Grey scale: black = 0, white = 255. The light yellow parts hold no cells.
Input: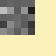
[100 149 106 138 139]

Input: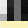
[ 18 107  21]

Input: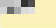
[ 80 218]

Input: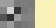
[122 120 158 156]

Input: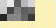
[213  95 137]

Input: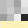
[230 179 187]

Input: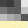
[230  93 171]

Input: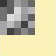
[104 162 205 188 166]
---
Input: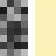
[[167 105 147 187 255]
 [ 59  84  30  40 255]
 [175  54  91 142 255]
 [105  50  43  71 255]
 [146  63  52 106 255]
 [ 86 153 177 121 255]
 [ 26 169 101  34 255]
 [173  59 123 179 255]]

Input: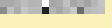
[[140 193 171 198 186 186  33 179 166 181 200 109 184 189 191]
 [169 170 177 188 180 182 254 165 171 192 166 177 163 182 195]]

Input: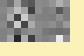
[[130 163  37 173  62 135 128 136 233 141]
 [129 135 100 132 143 138 120 114 109 115]
 [138  96 204  69 171 138 134 143 127 153]
 [130 174  65 204 141 129 128 125 144 125]
 [136 152 191 165  65 142 127 132  89 124]
 [130 110 166 100  88 139 136 149 176 153]]

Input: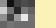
[[101 116 109 109 110]
 [142  67 156 232 113]
 [207 114  38 121  99]
 [144  17  64  76  68]]

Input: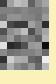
[[107 173 137 121 148 105 184]
 [ 50 206 174 169 103  92 239]
 [138 113 119 128 129 142 105]
 [225  40  51  81 151 157  14]
 [122 154 111 133 121  97 180]
 [ 82 142 159 191  79 132 165]
 [204  73  58  58 161 136  45]
 [115 146 146 134 131 119 153]
 [129 129 123 134 125 123 137]
 [ 63 161 191 180  98 140 164]]

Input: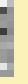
[[154 153]
 [228 171]
 [154 143]
 [155 147]
 [168 174]
 [152 155]
 [ 60 139]
 [156 148]
 [150 153]
 [ 77 147]
 [242 189]]
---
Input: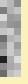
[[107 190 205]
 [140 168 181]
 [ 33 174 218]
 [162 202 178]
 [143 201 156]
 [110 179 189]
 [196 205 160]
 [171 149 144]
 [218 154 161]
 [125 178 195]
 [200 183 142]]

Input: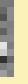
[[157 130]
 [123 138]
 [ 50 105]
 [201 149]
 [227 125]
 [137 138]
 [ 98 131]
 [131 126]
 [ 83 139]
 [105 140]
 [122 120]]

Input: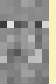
[[146 113 129 141 130 120 113]
 [142 132 128 160 159 123 137]
 [123 127 138 154 134 133 130]
 [187 112 129 123 188 191 117]
 [151 107  88 133 144 188 119]
 [158 145 124 153 161 115 141]
 [138 169 143 153 187 107 147]
 [140 137 130 156 147 118 135]
 [ 58 225  79 102 155  66 212]
 [133 138 142 147 137 139 139]
 [144 145 136 140 137 143 138]
 [144 139 133 161 154 122 136]]

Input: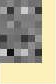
[[126 124  92 116 125 106]
 [202  17 159 193 128  48]
 [ 95 113 124 106 140 120]
 [ 59 113 108  54  82 152]
 [123 120 115 116 139 126]
 [118 151 102 128 126 109]
 [114 105 128 123 123 130]
 [165  54 133 204 145  55]
 [119 135 109 128 112 115]]

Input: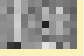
[[137  56  44 148 148 157 226 206  89 164 109]
 [147 135 196 145 133 136  96 119 129 116 111]
 [141 137 199 143 130 119 175 148 173 145 104]
 [144 143 208 122 163 141  32 149 177 123 122]
 [137 147 202 119 145 121 173 155 161 158 107]
 [159 109 191 157 100 125 181 120 202 110  94]
 [148 136 196 157 132 138 100 118 125 117 109]]

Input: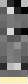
[[110 106 107 115]
 [ 43 185 207  39]
 [ 93 126 117  85]
 [108 124 115 102]
 [110 121 145 105]
 [122  90  94 134]
 [ 86 217  34   4]
 [103 120 117 105]
 [112 121 111 112]
 [ 91 219  34   3]
 [180  41   4 188]]

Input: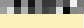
[[159 222  77 179  56 130  68  83 221   9 136 140]
 [147 147  16 143  22 127  55  58 125  74 241 121]]

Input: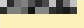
[[ 43 126 128  99  19 133 134  48  36  25  56]
 [205  43 114 129  83  41  73 190  42 116 194]]
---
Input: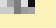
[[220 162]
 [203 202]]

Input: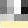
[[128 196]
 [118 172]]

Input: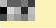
[[183  95]
 [  2 214]]

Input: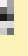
[[241 166]
 [103 159]]

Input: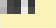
[[190  69]
 [177  74]]

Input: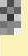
[[192  77]
 [ 85 134]]

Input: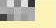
[[163 222]
 [175 167]]

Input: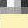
[[ 84 247]
 [162 170]]

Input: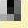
[[206   3]
 [201  30]]
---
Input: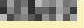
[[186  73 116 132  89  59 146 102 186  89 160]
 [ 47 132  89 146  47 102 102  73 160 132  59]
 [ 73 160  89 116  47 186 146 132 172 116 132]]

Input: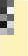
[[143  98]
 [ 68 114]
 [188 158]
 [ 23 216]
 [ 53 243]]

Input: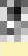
[[221  70  14 165]
 [126  82 153 191]
 [221 113  54 237]
 [ 97 191  70  97]
 [207 237 179 237]
 [126 252 165 139]]

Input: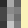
[[ 70 138 126]
 [ 70 153 110]
 [ 42 169  96]
 [ 57 197 126]]

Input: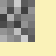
[[159  76 159  63 147]
 [ 76 105  63 147 118]
 [147 118 204  91 105]
 [147 132 191  91 105]
 [175 147 132 204  91]
 [ 63 175 105 132 132]]

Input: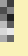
[[117  32]
 [157  61]
 [188  91]
 [172 103]
 [ 77 131]
 [216 232]]

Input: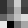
[[231   3 112 166]
 [ 48  87 178  60]
 [ 48 100 205  72]
 [100 141 192 219]]
